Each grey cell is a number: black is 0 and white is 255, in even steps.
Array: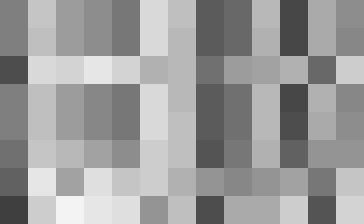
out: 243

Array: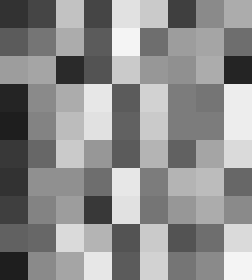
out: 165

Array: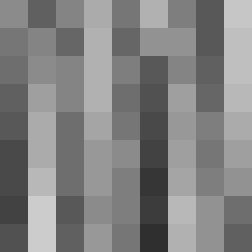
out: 96

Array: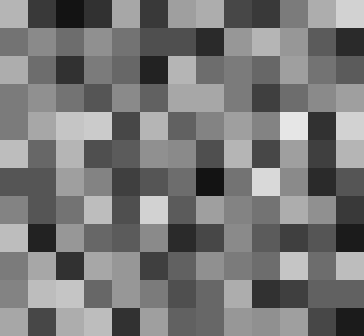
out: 173

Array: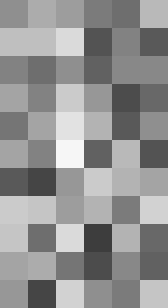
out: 210

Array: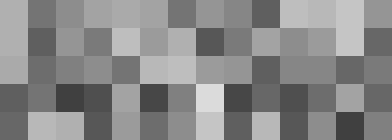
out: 176
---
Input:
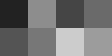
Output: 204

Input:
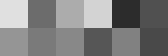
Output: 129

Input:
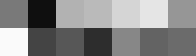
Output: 99

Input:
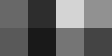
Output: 117

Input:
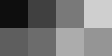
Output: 172

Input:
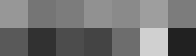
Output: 208

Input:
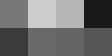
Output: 100

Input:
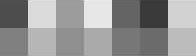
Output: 107

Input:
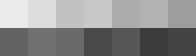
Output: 60
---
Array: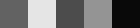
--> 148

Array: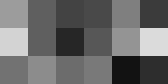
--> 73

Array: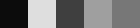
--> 159

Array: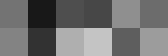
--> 71

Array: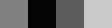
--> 202

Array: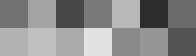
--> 122
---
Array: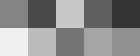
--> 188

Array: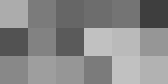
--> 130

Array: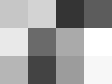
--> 106

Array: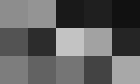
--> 44

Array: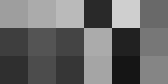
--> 84

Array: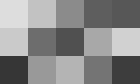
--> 109

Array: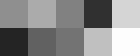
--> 97

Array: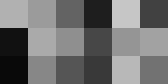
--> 170

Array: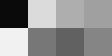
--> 119

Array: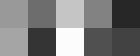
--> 52
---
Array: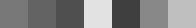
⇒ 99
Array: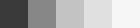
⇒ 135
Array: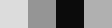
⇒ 149
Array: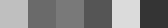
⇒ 106
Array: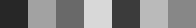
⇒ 162
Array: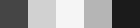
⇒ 209
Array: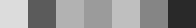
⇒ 91
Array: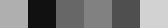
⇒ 17
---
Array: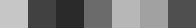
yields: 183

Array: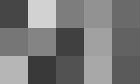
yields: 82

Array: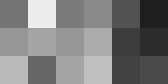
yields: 191

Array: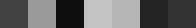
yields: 182

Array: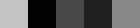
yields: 73

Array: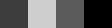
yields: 206

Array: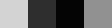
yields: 46

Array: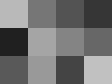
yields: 153

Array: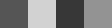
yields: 210

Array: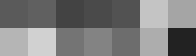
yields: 109
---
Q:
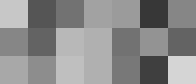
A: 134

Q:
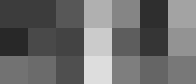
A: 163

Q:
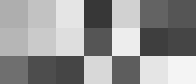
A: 85

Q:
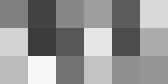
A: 217

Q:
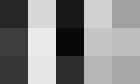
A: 161

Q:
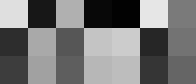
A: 122

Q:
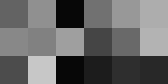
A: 173
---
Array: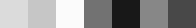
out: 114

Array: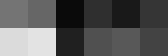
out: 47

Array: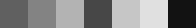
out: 71

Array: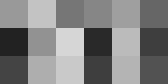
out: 134

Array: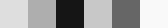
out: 200

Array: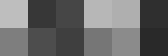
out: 183

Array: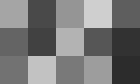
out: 207
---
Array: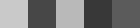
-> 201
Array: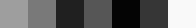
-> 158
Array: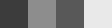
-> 60
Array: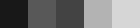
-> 24
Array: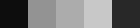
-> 13
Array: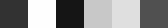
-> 50
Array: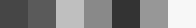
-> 70
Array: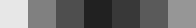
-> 231
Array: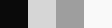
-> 10
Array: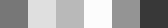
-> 119
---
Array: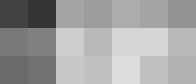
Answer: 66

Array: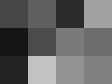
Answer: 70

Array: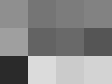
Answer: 143

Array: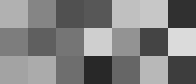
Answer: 177

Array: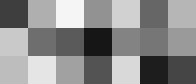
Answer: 62

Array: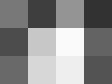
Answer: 120
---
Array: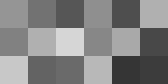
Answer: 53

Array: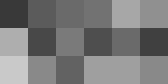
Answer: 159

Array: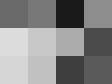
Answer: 62

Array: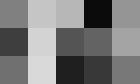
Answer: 56

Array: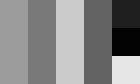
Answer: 99

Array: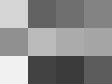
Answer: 59
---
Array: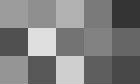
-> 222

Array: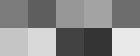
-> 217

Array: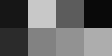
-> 130

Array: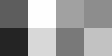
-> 216

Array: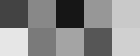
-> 122

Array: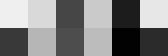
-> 182

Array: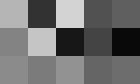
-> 197
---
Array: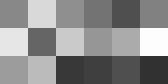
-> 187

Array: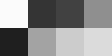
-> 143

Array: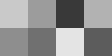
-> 178

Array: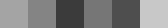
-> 132

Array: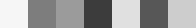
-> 155

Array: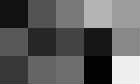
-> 56
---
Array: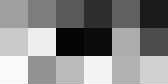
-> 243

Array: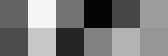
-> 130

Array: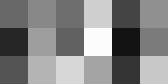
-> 164

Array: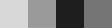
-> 154

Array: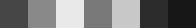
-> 200

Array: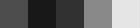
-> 49
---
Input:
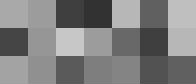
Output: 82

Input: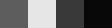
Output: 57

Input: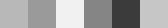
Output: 59

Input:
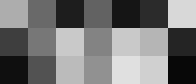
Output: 208

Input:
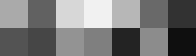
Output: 140

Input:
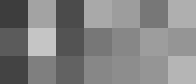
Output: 149

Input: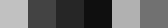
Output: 177

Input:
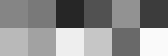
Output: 105
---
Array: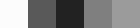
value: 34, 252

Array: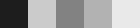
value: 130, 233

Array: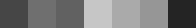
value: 198, 198

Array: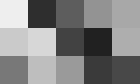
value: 66, 238

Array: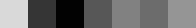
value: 87, 217

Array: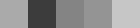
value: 132, 198

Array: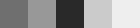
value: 41, 238
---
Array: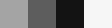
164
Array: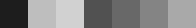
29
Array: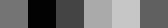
116
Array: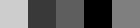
205
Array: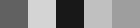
97
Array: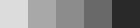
220
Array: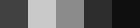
65
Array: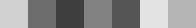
208
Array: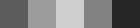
92
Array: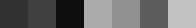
50
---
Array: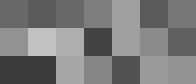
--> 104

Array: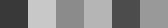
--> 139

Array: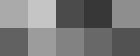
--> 75

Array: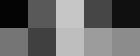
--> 198

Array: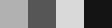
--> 217

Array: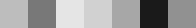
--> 229

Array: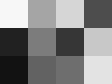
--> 214

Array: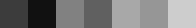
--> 129

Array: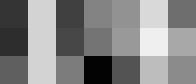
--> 64

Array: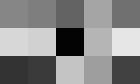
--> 99
